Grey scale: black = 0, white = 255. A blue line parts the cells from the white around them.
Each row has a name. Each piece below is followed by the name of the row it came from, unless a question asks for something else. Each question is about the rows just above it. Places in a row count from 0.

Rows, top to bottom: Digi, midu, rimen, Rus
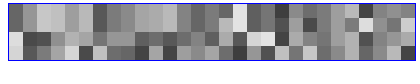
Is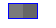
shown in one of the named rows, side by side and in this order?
yes
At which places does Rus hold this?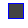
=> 9 11 28
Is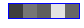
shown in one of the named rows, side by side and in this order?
no
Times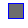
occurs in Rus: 3
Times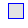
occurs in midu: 1

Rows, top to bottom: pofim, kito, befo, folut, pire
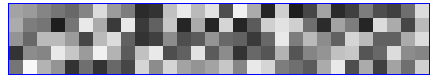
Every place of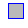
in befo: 2 3 6 21 25
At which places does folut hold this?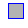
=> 7 19
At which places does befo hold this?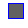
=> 8 16 23 26 27

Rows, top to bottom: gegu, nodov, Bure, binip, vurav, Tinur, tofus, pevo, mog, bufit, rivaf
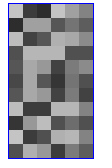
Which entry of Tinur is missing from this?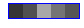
[72]
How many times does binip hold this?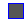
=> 0

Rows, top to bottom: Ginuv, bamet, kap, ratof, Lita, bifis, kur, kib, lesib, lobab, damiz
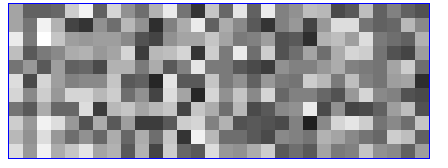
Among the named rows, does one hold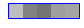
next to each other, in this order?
yes
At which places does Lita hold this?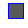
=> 2 11 16

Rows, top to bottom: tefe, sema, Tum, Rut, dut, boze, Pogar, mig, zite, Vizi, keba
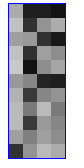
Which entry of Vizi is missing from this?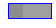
[128]
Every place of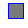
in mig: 1 3
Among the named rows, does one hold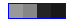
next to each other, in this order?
no
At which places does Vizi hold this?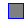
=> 1
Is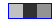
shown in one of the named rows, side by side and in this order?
yes
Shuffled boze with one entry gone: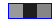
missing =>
[36]
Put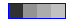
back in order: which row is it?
sema

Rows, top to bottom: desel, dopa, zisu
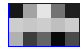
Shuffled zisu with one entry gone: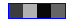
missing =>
[74]
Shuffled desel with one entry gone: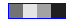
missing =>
[23]
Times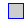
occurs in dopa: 3
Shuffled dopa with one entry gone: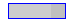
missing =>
[199]

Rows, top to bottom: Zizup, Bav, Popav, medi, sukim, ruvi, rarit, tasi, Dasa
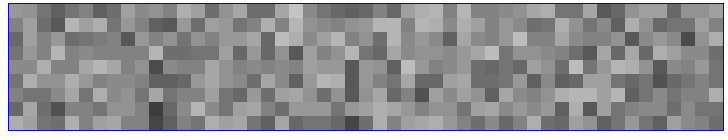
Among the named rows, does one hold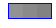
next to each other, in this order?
yes
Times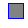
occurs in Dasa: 8
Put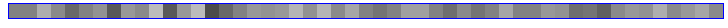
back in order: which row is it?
sukim
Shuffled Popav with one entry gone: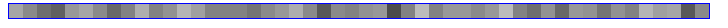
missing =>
[124]

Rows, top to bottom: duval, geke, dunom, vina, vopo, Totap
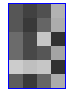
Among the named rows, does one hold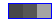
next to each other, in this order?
yes
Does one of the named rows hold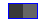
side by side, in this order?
yes

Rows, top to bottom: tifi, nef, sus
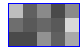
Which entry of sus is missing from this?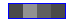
[169]
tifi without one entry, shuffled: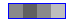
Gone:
[74]
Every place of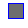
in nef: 0
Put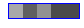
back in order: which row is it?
sus
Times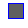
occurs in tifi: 1
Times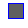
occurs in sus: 1

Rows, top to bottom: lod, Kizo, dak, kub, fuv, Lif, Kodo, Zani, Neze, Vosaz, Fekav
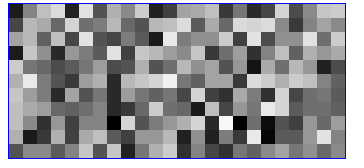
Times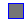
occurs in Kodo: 4
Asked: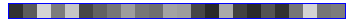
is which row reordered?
Kodo

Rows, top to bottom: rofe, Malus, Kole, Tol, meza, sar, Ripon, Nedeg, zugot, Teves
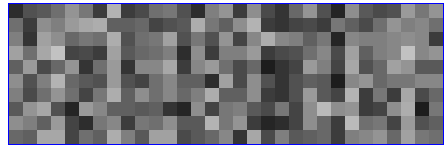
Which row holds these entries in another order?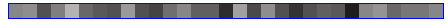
sar
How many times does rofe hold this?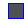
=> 4
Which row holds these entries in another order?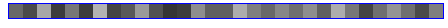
Ripon

